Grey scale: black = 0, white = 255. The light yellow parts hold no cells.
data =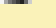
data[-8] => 245
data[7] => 205
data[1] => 166

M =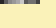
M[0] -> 39
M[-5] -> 199
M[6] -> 89
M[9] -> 67

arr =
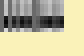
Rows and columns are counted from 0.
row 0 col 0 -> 106
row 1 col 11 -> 166
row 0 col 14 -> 173
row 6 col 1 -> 28
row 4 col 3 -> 47
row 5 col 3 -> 29
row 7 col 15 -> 200
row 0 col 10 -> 171
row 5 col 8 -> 105
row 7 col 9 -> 125
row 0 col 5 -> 191
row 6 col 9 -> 95
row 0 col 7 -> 191
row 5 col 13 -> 54
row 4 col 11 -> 51
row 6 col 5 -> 39
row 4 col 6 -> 61
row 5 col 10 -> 47
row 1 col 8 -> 106
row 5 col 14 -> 43
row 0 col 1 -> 200
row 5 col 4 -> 70
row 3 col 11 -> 169
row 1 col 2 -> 110
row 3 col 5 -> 186
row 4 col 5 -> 34
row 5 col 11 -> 33
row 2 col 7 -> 168
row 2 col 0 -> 106
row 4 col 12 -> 32
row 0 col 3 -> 181
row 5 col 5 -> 17
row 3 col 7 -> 170
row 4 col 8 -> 105

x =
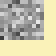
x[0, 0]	168
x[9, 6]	145
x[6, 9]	102
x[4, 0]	152
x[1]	[181, 193, 85, 173, 143, 128, 137, 131, 156, 129, 178]
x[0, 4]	83
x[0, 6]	187
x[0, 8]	188
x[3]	[211, 190, 161, 115, 200, 134, 177, 124, 167, 141, 119]
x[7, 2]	100
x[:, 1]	[162, 193, 150, 190, 175, 154, 177, 196, 166, 202]
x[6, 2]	121
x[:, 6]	[187, 137, 163, 177, 145, 162, 140, 132, 186, 145]
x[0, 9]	206
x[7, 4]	139
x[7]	[108, 196, 100, 150, 139, 97, 132, 137, 133, 151, 163]
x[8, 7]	140
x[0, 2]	165
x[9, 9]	167
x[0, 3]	103
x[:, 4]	[83, 143, 208, 200, 154, 208, 144, 139, 74, 146]
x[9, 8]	142

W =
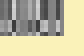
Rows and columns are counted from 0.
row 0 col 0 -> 106
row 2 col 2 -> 87
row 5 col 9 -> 61
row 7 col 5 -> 124
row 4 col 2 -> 91
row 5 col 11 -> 192
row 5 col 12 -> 134
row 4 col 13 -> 131
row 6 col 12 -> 133
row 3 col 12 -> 129
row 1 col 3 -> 211
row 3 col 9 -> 200
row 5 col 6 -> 128
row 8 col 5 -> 136
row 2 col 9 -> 201
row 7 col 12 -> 134
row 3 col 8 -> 137
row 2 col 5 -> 139
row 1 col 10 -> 92
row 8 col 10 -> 92
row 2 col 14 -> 70
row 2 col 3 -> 203
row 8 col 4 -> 118
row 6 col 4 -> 143
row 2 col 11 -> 72
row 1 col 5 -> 140
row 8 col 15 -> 130
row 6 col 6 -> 127
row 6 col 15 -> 132
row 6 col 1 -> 139
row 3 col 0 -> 106
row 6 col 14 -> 189
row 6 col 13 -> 132
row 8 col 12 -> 129
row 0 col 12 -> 129
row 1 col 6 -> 140
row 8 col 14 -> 71
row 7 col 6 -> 129
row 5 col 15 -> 133

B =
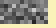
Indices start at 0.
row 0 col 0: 112
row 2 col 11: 181
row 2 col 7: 139
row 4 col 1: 78
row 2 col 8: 203
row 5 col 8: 36
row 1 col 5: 154
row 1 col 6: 158
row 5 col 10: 129
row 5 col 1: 105
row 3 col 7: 86
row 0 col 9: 129
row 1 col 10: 132
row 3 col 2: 114
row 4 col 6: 120
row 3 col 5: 124
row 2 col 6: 76
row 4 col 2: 81
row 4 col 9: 142
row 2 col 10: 121
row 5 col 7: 150
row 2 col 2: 165
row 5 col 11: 73
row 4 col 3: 86
